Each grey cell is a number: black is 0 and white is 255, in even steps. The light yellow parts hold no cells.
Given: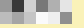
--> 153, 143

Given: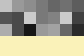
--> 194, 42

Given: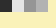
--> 45, 178

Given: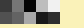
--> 58, 46

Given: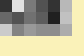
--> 51, 172

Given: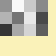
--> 146, 94

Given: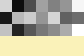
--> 213, 255

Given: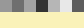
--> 152, 93
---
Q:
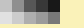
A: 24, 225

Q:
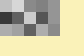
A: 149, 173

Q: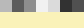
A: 80, 185

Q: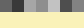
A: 130, 100

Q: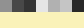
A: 40, 145

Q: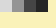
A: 37, 217

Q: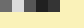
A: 52, 108

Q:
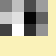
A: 157, 65

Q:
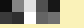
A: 23, 58
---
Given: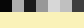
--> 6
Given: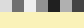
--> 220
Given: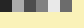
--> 37
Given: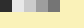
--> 45
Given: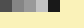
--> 78
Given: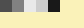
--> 78
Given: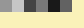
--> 150
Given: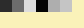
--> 44
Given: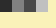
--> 44
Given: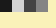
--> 25
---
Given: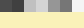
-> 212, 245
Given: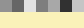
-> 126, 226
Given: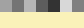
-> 93, 216
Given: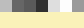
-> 48, 253
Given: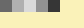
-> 218, 218
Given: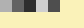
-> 46, 207
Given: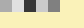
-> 55, 224
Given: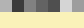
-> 99, 213
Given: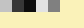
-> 13, 226
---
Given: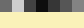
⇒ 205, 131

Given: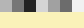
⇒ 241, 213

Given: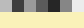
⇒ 236, 187

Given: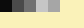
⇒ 198, 166

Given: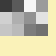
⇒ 246, 226

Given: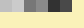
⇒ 203, 192

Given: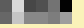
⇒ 217, 197
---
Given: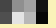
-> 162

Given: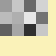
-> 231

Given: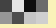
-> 14

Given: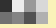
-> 153

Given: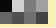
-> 124

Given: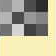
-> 151
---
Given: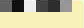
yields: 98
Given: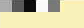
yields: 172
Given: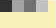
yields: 49
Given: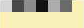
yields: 213
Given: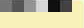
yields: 117
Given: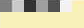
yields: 126
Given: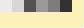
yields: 236
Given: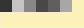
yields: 52
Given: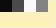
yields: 11
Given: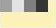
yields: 161
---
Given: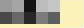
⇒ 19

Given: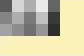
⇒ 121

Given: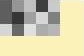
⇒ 160

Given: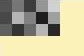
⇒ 130

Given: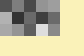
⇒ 106

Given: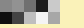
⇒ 112

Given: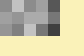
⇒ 171
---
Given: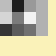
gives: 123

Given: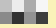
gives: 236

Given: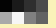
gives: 26

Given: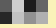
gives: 206

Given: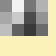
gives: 202

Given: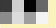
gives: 207

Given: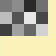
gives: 83
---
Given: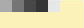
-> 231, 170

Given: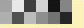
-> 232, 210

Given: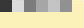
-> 219, 195

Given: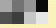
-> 230, 198

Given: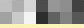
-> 243, 213

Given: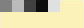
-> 224, 186

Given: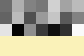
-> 250, 228

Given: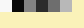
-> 248, 184
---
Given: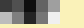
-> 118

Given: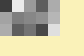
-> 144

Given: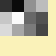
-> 104

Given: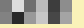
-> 71

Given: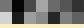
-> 127

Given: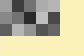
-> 191

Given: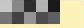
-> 77

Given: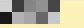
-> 103

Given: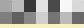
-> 187

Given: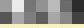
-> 135
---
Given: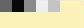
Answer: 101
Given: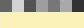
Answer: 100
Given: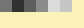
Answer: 117
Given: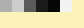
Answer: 175
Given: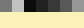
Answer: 119
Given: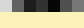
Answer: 216
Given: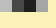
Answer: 189
